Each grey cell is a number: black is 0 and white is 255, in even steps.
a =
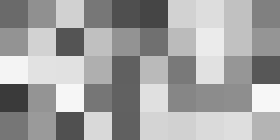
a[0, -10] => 106
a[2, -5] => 186
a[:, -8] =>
[209, 84, 225, 246, 80]
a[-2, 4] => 97
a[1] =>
[147, 210, 84, 192, 147, 112, 187, 235, 193, 149]
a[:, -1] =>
[128, 149, 87, 247, 180]
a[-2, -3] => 140
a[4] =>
[118, 154, 80, 217, 96, 212, 209, 218, 222, 180]
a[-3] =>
[244, 226, 225, 175, 96, 186, 121, 225, 150, 87]
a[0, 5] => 69

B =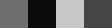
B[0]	111
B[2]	200
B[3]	69

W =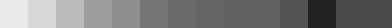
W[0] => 234
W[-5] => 97
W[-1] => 74
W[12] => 74

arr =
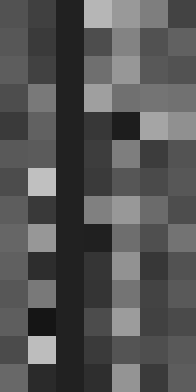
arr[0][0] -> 82
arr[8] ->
[102, 151, 33, 32, 110, 79, 115]
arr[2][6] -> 82
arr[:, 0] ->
[82, 87, 93, 77, 58, 89, 76, 93, 102, 96, 87, 94, 75, 104]
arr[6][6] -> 87
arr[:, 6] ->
[67, 97, 82, 113, 144, 83, 87, 77, 115, 82, 89, 74, 89, 93]
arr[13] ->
[104, 42, 33, 46, 148, 58, 93]
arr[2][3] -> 111
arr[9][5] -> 55
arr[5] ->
[89, 91, 33, 61, 126, 60, 83]
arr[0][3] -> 182
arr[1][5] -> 81
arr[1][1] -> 58
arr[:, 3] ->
[182, 77, 111, 159, 55, 61, 58, 128, 32, 53, 52, 76, 58, 46]
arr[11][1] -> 21
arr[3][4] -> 112
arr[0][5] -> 126
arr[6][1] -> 192
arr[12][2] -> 33
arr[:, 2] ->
[33, 33, 33, 33, 33, 33, 33, 33, 33, 33, 33, 33, 33, 33]
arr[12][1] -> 189
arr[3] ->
[77, 121, 33, 159, 112, 116, 113]

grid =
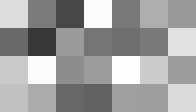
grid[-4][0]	220
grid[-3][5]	121
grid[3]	[192, 171, 103, 98, 159, 158, 218]
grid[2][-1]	157
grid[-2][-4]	156
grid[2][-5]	142
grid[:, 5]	[174, 121, 203, 158]
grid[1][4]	111

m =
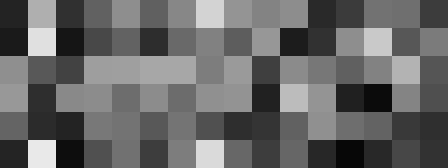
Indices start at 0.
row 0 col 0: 35
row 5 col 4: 113
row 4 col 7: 80
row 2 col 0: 143
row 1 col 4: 98
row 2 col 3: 158
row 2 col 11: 119
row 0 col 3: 97
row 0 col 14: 111
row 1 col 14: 87
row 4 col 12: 110
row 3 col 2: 137
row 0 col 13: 114
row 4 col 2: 35
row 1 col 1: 224
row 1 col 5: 45
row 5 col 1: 233
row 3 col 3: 140
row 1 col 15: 123
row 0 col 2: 48
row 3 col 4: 109
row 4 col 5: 88
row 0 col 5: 96
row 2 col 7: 125
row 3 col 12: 32
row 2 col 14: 179
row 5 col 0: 36
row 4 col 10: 97
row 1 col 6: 105
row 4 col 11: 144

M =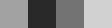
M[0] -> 162
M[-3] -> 41
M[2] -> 115

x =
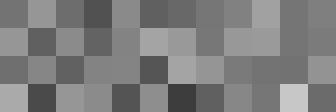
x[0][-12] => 115
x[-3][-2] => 117
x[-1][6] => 61
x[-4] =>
[115, 150, 109, 81, 138, 96, 104, 118, 129, 161, 117, 127]
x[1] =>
[150, 96, 139, 99, 131, 164, 153, 119, 152, 154, 117, 123]
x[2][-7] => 85
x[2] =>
[111, 134, 97, 131, 132, 85, 164, 149, 122, 115, 114, 147]
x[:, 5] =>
[96, 164, 85, 142]

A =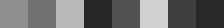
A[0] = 143
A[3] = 39
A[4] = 82

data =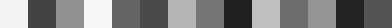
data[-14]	243
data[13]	84
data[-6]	32
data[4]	101
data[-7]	117

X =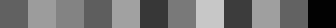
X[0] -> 97
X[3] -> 94
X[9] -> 159
